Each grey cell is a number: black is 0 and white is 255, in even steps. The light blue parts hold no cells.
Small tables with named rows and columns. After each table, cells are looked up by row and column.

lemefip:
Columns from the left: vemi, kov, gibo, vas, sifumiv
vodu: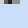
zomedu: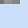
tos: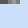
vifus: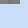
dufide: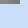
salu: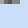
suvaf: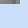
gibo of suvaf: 126
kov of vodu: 92
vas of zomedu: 133
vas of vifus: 126
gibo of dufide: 127
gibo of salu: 86
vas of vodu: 143
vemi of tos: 88
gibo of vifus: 121
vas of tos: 151
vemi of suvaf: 132
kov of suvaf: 127
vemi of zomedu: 115
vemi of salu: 164
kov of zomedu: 146
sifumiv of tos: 124
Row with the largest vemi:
vodu

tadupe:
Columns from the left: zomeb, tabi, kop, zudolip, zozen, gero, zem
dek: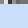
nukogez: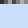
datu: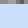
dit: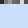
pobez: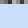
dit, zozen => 97
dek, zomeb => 138
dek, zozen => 102
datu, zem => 143
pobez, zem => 157
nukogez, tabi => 94
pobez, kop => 54
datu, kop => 158
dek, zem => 116
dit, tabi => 121
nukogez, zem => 135
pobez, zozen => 139
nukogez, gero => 176
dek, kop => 60
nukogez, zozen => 125
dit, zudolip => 106
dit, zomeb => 42
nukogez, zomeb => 49
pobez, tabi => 108

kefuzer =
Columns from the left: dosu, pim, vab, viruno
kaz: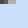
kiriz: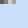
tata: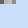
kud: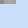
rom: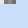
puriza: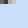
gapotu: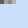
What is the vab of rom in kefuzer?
137
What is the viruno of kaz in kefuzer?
173
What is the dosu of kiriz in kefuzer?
91
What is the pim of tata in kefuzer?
182
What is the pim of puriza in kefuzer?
61
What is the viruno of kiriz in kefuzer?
163
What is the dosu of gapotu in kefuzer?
92
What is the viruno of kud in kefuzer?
159

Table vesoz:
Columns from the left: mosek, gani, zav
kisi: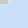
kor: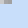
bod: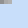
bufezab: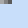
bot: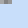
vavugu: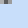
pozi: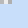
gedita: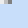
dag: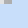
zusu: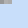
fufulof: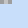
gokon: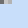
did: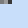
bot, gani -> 131
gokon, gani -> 200
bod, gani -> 171
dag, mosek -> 227
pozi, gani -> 237
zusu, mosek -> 152
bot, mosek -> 168
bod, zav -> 178
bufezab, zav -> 91
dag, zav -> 174
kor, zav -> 161
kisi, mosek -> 203
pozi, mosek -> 185
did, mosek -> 123
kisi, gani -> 201
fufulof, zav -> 158
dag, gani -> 176
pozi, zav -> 175
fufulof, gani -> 196
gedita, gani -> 191

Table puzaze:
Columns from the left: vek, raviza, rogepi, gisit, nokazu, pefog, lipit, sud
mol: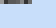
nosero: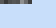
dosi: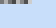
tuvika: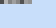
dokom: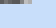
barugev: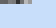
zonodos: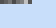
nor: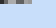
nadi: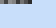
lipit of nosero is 106
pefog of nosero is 142
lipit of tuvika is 159
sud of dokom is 176
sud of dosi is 205
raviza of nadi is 67
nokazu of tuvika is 134
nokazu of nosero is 81
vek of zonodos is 81
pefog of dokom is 130
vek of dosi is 120
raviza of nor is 105
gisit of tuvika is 158
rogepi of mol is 89
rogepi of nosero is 78
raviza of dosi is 179
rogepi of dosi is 114
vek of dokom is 93
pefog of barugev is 111
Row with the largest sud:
dosi

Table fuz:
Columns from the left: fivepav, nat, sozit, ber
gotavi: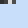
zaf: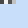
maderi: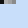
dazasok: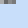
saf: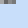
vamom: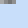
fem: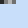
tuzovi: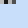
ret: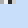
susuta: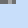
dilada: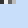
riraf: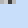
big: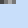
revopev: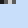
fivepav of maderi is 16
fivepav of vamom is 170
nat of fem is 129
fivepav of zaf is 71
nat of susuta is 108
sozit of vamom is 117

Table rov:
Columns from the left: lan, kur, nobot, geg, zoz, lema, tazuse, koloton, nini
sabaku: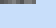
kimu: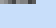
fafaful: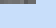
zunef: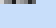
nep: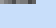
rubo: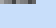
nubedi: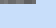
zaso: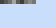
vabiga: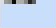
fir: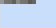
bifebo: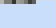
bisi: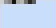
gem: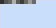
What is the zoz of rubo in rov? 145
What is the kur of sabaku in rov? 98
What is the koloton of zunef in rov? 39
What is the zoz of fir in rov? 137
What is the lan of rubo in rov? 165
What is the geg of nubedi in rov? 108
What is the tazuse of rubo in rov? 123
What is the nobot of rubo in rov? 125
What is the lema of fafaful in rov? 123
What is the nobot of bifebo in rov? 123
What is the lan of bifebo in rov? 182
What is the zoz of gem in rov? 90
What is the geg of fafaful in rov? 113
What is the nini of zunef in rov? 100
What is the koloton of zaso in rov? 138
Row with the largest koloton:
gem

